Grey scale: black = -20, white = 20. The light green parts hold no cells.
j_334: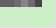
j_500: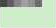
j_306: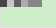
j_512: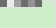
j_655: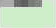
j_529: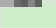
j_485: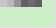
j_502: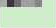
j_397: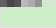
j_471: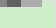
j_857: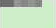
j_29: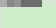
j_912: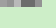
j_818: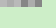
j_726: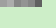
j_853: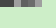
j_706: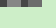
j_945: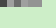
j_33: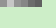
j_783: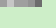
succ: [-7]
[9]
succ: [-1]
[1]

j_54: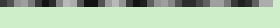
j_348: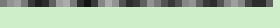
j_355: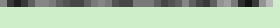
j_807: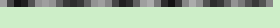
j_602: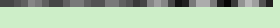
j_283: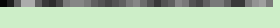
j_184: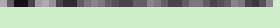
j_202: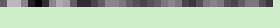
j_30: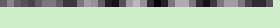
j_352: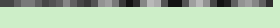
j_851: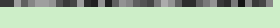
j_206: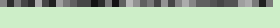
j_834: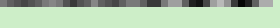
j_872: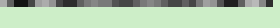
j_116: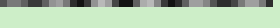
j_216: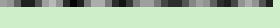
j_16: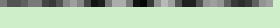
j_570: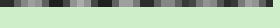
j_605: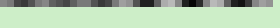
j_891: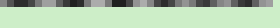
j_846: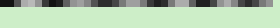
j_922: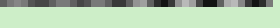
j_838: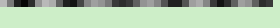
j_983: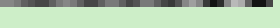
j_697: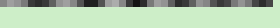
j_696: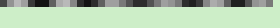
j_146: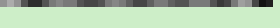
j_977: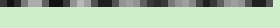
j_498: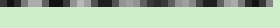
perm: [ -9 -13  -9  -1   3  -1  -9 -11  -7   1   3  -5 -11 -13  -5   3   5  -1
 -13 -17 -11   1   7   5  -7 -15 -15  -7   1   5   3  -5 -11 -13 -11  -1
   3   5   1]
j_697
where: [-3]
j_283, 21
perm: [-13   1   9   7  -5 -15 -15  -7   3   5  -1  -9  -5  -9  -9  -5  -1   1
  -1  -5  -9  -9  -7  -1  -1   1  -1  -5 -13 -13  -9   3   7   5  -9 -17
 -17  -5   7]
j_872

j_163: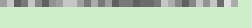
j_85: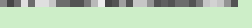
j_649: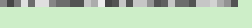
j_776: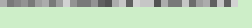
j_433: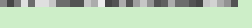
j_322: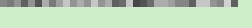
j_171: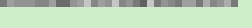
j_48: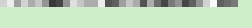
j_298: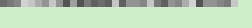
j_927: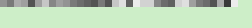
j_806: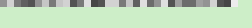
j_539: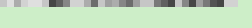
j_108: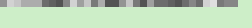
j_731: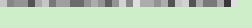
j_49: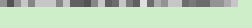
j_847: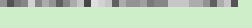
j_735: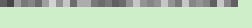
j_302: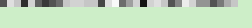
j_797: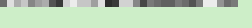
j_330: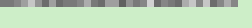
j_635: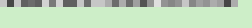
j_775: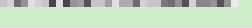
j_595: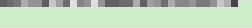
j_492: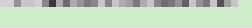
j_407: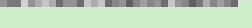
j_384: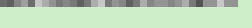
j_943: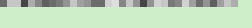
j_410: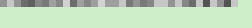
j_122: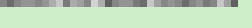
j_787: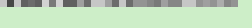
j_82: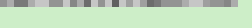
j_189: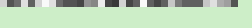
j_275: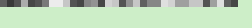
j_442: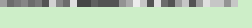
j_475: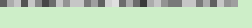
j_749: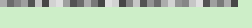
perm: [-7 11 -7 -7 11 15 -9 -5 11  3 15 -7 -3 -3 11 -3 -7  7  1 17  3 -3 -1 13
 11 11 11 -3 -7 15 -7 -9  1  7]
j_649
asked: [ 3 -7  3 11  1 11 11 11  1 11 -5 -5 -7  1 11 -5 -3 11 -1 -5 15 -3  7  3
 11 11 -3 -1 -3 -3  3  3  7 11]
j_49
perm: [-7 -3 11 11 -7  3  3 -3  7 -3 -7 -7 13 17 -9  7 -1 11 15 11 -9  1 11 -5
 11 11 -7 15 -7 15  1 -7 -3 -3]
j_649
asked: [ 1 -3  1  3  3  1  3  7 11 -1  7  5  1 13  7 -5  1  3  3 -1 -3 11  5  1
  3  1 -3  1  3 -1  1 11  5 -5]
j_122
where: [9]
j_85, 14

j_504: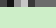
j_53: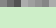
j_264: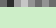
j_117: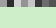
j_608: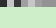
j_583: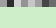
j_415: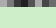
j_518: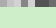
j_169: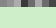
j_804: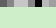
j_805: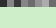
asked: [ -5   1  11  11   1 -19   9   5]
j_804
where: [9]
j_804, 7
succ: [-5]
[1]
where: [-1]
j_415, 2
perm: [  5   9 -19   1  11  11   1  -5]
j_804

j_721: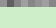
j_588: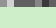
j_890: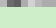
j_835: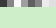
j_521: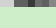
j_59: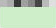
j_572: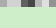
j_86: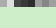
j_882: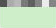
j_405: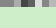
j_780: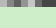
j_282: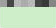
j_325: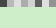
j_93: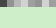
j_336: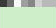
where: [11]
j_780, 5
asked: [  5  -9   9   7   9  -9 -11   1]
j_282
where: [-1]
j_882, 4
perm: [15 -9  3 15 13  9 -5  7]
j_325
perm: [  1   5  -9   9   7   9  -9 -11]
j_282
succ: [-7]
[7]

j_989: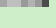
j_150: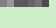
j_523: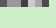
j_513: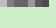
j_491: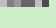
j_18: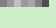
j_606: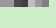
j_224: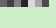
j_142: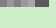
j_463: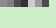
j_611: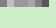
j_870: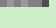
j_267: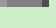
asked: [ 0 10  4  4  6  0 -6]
j_611
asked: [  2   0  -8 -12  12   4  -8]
j_463
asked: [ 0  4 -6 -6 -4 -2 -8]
j_150
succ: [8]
[4]
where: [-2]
j_150, 6
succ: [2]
[0]

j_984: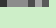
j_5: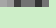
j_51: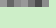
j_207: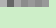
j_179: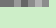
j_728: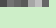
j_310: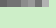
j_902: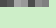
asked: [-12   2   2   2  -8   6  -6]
j_984
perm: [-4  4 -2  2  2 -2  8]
j_179
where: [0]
j_902, 7
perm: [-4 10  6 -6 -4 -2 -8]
j_728

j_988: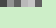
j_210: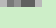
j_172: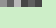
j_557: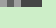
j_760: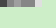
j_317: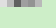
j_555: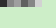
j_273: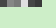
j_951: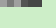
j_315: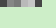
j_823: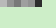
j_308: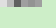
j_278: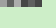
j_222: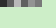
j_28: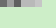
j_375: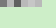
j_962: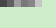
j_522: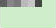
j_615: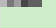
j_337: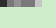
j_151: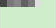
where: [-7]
j_951, 4
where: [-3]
j_28, 1
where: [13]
j_555, 6
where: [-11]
j_273, 6
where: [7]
j_278, 3

